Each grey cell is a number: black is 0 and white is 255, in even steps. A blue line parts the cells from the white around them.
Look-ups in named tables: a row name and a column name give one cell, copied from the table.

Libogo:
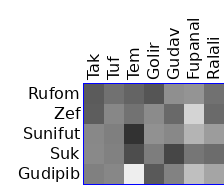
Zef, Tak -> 93
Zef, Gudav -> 105
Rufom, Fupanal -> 148
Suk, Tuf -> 129
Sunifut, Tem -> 50
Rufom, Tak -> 91
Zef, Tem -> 114
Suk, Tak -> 137
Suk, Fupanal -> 118
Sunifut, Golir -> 145
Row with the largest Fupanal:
Zef

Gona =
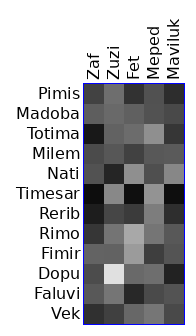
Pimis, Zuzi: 110
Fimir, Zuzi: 98
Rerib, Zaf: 29
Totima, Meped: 143
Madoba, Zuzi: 105
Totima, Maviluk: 54
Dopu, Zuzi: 224
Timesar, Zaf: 13
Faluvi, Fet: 40
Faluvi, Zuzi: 117
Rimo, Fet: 168
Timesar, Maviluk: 14
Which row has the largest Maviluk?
Nati

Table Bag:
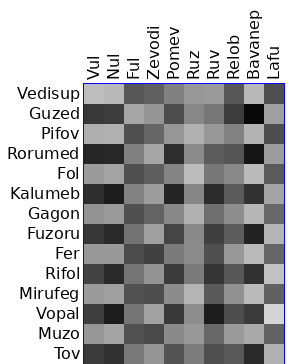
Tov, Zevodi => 149
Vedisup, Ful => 87
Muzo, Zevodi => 73
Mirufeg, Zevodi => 77
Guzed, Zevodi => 149
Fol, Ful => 80
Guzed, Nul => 60
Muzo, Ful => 81
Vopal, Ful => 117
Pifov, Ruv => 152
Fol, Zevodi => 94
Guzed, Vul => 56
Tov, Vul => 58
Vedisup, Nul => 185
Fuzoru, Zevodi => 159
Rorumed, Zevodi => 165

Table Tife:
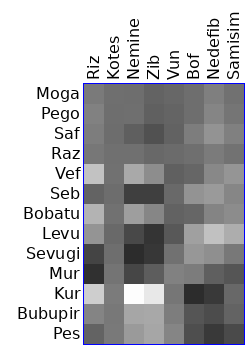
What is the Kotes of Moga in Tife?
111
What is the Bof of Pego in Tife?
110
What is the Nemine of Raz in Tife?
112
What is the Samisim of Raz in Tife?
114
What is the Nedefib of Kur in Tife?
57
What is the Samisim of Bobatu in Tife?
140
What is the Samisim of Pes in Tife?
74
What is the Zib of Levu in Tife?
52
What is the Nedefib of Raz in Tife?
123
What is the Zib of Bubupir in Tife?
168
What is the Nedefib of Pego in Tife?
133
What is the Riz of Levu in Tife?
148
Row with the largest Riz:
Kur

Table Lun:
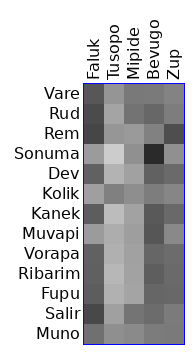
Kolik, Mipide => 142
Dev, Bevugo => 97
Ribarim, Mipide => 162
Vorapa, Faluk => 97
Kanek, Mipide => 162
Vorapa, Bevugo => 102
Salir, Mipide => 116
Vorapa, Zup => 108
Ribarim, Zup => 106
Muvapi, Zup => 137
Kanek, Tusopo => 188
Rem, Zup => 78
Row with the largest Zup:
Sonuma

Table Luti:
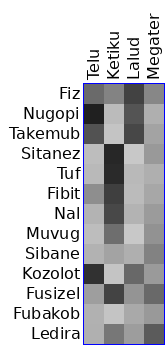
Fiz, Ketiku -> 131
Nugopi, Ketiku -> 187
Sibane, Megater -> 130
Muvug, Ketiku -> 110
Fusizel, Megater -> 105
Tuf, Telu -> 185
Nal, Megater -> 155
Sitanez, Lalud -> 200
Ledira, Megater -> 91
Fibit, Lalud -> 187
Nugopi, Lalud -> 84
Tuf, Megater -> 175
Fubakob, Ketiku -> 196
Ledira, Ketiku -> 119
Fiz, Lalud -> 66
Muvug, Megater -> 146
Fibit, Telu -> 142
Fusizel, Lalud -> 148
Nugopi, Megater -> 175
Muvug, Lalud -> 200

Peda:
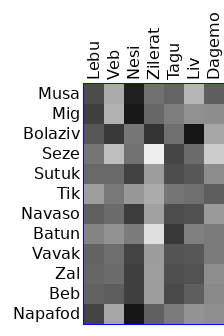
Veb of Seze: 190
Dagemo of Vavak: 122
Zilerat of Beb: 157
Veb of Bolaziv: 57
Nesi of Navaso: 60
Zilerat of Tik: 171
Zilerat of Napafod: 96
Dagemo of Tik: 94
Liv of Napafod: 147

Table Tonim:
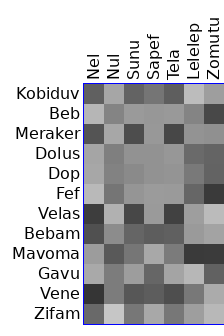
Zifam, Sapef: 168
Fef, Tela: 154
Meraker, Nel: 84
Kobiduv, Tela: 94
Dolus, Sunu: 146
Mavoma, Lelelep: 58
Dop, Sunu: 138
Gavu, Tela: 164
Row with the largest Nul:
Zifam

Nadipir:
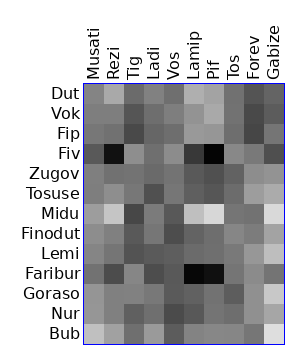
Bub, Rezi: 161
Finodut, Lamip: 99
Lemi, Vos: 94
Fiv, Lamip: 56
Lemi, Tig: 83
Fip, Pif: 150
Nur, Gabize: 166
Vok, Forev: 73
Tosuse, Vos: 118
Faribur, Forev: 139
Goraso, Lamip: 97
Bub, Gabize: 222
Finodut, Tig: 89
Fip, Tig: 73
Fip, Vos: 110
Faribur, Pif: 16

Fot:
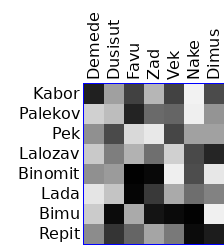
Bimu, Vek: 10
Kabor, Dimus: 75
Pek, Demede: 144
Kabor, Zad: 182
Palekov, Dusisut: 189
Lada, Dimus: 130
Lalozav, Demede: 201
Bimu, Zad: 20
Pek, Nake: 161
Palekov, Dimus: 148
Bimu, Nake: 2
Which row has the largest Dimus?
Bimu

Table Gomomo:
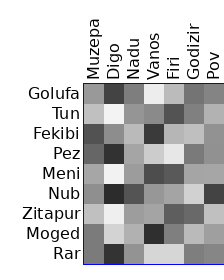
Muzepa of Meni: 166
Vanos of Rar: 214
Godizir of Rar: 126
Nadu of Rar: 147
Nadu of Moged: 177
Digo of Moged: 211
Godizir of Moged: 186
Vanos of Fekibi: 58
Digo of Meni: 242
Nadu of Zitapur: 157
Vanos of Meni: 77
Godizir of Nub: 209
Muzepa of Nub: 143

